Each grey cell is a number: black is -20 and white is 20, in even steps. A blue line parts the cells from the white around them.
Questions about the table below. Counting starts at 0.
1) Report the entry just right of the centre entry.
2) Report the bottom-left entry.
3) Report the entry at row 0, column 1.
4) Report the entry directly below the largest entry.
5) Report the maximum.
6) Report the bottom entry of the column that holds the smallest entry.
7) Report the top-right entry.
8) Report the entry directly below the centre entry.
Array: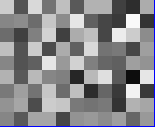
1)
0
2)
1
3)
-7
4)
12
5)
19
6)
-4
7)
7
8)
-14

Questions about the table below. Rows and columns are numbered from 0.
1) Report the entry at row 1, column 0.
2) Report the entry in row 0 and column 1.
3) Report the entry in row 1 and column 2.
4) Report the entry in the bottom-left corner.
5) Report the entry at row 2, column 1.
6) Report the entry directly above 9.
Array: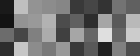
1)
-17
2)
10
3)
4
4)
-13
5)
-9
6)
-5

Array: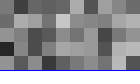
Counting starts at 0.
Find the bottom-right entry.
-7
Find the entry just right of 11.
2
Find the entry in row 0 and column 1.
-10
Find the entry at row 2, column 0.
3
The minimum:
-14
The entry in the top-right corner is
-3
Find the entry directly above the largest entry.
-4
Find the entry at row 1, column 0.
-3
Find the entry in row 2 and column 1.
0
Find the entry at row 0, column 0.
-1
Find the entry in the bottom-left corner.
3

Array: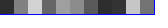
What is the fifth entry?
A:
5
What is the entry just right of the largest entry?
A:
-4
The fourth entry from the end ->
-13

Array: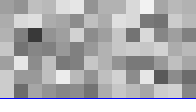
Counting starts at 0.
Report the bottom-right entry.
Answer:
1
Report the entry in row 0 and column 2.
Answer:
10
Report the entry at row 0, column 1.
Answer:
3
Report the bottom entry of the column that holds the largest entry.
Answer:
6
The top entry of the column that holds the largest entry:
18
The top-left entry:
5
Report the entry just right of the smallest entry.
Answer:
3
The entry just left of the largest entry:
14
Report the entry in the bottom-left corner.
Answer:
12
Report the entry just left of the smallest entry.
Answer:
0
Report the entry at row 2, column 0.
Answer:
8
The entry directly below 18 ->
-1
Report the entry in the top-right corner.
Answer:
8
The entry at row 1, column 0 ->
7
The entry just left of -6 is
16
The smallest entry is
-11
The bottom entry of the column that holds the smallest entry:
6
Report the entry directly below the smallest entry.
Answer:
1
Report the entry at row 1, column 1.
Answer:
14

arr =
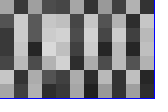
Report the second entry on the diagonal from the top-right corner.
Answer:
-13
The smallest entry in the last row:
-15
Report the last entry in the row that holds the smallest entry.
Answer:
-13
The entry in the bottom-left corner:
6
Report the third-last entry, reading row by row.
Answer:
-12
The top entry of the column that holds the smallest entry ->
-12
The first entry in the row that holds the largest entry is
-11
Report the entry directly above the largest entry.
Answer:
12
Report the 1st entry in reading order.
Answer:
6
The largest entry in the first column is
11
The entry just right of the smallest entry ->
4
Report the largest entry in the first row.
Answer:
8
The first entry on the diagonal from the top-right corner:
-12
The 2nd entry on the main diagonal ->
12
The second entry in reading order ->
-11
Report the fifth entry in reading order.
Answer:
-9
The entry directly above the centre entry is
-8
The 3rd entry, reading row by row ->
5
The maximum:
14
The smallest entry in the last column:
-14
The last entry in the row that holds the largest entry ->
10
